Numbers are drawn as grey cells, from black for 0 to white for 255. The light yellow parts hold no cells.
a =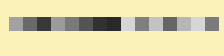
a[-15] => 162
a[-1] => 123
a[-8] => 41

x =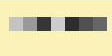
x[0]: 196
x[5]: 80

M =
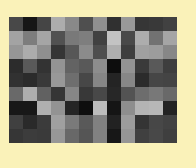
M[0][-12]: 72
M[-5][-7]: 71
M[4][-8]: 110
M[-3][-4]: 142
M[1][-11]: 125
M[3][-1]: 62
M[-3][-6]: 188
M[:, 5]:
[79, 126, 139, 89, 71, 56, 14, 89, 85]
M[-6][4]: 99
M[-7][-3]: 160
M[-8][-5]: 195
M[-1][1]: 60
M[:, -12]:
[72, 163, 150, 44, 49, 105, 24, 64, 54]
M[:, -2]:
[57, 114, 156, 89, 70, 120, 183, 71, 72]
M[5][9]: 109
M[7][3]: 160
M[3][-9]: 148
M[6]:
[24, 24, 176, 147, 37, 14, 188, 21, 142, 180, 183, 35]
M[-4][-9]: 53
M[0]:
[72, 22, 69, 173, 137, 79, 144, 48, 153, 54, 57, 65]
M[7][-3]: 52
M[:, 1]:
[22, 125, 172, 89, 43, 174, 24, 42, 60]
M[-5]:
[49, 43, 57, 152, 110, 71, 134, 36, 135, 43, 70, 68]
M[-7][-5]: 174

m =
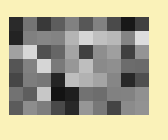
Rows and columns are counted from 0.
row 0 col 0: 42
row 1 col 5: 214
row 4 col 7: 134
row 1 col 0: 35
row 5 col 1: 94
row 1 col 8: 132
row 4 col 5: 178
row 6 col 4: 40
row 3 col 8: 108
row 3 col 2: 214
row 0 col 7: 74
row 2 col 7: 159
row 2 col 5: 64
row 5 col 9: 144
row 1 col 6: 192
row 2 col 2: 80
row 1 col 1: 128
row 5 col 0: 114
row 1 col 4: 180
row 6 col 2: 125
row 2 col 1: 215
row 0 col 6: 130

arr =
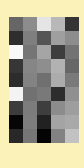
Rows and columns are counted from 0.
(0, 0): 102
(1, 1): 127
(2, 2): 165
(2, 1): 117
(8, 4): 194
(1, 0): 46
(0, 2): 229
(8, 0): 40
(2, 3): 61
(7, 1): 125
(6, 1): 124
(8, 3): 130
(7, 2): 33
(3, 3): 178
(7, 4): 169

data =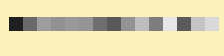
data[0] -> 31
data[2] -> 157
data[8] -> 147
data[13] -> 196

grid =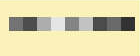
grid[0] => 115
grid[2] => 173
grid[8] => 50
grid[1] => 77

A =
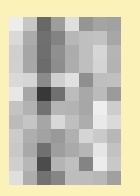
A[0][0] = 237
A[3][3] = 141
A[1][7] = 167
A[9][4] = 170
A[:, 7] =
[161, 167, 181, 179, 192, 155, 205, 218, 183, 194, 200, 160]
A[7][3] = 216
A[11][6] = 184
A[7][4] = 191
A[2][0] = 207
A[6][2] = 114
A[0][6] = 164
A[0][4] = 223
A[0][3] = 157
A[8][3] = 153
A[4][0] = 217
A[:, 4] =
[223, 183, 172, 173, 224, 188, 179, 191, 176, 170, 191, 189]
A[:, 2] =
[104, 112, 111, 108, 139, 56, 114, 166, 162, 112, 76, 114]
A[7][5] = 173
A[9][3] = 158
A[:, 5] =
[149, 191, 191, 191, 143, 168, 167, 173, 213, 182, 132, 188]
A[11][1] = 173
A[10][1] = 183
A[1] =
[217, 171, 112, 131, 183, 191, 194, 167]
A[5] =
[231, 167, 56, 112, 188, 168, 187, 155]

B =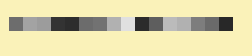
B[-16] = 109
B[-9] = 177
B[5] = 108
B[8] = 224
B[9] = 43

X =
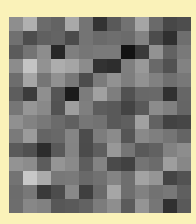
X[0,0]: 142
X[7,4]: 96
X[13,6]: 124
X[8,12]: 100
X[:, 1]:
[176, 77, 116, 196, 165, 59, 150, 130, 155, 80, 140, 200, 120, 135]
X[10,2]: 92
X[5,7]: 126
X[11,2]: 171
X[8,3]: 104
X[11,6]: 113
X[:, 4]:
[169, 75, 127, 165, 120, 27, 158, 96, 133, 132, 138, 122, 137, 90]
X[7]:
[144, 130, 120, 107, 96, 118, 114, 89, 95, 161, 98, 66, 70]
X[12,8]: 110
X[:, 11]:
[71, 47, 98, 81, 111, 48, 128, 66, 117, 130, 158, 68, 120, 48]
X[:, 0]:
[142, 112, 91, 140, 109, 93, 118, 144, 122, 90, 147, 115, 108, 109]
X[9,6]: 94
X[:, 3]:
[99, 100, 39, 173, 145, 85, 82, 107, 104, 89, 149, 120, 76, 87]
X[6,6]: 93
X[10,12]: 135
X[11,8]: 110
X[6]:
[118, 150, 137, 82, 158, 127, 93, 89, 67, 89, 140, 128, 101]
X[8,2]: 100
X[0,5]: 116
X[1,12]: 110
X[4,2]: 117
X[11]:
[115, 200, 171, 120, 122, 105, 113, 132, 110, 163, 149, 68, 82]
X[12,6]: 106
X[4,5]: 76

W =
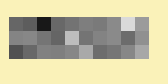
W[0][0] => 102
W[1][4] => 189
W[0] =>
[102, 93, 24, 104, 115, 126, 122, 138, 218, 155]
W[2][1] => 104
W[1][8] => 108
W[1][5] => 116
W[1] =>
[132, 135, 117, 101, 189, 116, 131, 138, 108, 144]
